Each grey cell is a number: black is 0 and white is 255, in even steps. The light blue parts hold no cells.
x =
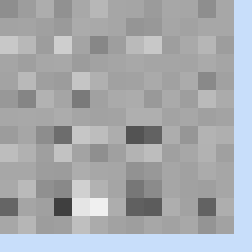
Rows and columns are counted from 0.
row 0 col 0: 142
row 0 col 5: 183
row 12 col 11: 148
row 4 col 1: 185
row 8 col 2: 159
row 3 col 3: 168
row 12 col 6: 162
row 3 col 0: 165
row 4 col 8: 170
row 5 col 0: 152
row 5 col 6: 170
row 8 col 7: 179
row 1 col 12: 167
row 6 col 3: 172
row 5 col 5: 161
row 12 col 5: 171
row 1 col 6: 166
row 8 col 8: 189
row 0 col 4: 168
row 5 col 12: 171
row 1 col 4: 171
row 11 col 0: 101
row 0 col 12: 167
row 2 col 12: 157
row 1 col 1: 164
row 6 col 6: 163
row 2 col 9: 158
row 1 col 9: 166
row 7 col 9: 173
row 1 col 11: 167
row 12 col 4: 191
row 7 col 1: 166
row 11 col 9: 174
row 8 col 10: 167
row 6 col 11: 160
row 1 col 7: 149
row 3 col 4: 156

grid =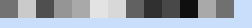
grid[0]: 114
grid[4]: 169
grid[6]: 216

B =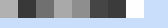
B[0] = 177
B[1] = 56
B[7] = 254
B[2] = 112

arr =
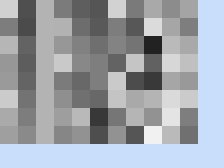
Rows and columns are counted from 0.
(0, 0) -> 209
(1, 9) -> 166
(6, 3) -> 158
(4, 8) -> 57
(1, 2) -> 179
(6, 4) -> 185
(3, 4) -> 136
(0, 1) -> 79
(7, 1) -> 138
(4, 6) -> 202
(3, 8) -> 97
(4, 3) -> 123
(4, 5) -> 126
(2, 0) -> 182
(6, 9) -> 228
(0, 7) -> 122
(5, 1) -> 115
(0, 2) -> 179
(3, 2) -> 179
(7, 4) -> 146
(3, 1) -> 93
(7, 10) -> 112
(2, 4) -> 129
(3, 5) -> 126
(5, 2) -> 179
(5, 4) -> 112

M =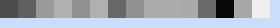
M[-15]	76
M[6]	104
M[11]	106
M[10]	169
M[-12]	176

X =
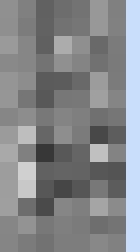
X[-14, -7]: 144
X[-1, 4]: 125
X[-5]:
[157, 208, 97, 100, 99, 87, 84]
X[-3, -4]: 134
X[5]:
[150, 118, 88, 119, 120, 160, 133]
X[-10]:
[149, 141, 91, 92, 105, 156, 123]
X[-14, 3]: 109
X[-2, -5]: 120
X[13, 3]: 125
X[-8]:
[134, 141, 120, 132, 127, 112, 118]
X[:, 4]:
[115, 118, 143, 132, 105, 120, 127, 123, 101, 99, 86, 127, 123, 125]
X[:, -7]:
[144, 143, 154, 137, 149, 150, 134, 155, 169, 157, 158, 159, 134, 133]
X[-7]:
[155, 190, 102, 142, 123, 72, 93]
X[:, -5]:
[97, 98, 96, 115, 91, 88, 120, 102, 55, 97, 87, 74, 120, 114]
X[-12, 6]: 123
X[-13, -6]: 124
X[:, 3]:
[109, 114, 172, 144, 92, 119, 132, 142, 88, 100, 70, 134, 127, 125]

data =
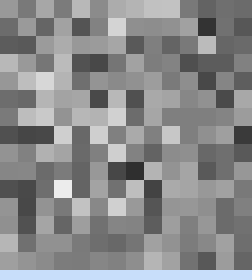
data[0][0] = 153
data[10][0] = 80
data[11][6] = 208
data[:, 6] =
[172, 212, 166, 117, 138, 184, 209, 128, 207, 71, 113, 208, 133, 104, 129]
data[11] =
[148, 72, 147, 121, 194, 136, 208, 153, 85, 149, 151, 143, 107, 128]
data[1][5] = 130
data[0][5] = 139
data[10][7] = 190
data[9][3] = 123
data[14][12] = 156
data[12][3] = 101
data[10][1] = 73
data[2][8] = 127
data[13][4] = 122
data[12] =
[144, 81, 165, 101, 158, 113, 133, 131, 93, 158, 127, 151, 107, 113]
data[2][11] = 187
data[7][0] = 80
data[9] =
[134, 135, 107, 123, 100, 152, 71, 47, 180, 147, 165, 89, 111, 151]
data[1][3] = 162
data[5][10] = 135
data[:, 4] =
[184, 84, 152, 82, 111, 166, 183, 104, 106, 100, 100, 194, 158, 122, 123]
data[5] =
[109, 104, 181, 163, 166, 73, 184, 80, 169, 164, 135, 145, 74, 168]
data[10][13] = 121
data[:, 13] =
[107, 87, 106, 129, 94, 168, 156, 58, 89, 151, 121, 128, 113, 110, 101]
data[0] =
[153, 121, 167, 123, 184, 139, 172, 180, 193, 194, 121, 99, 111, 107]
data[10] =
[80, 73, 110, 236, 100, 163, 113, 190, 67, 170, 165, 152, 161, 121]
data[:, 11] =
[99, 51, 187, 92, 72, 145, 127, 144, 104, 89, 152, 143, 151, 136, 88]
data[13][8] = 161
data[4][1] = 190
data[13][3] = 145
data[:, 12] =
[111, 113, 102, 92, 133, 74, 132, 159, 111, 111, 161, 107, 107, 161, 156]

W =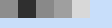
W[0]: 141
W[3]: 159
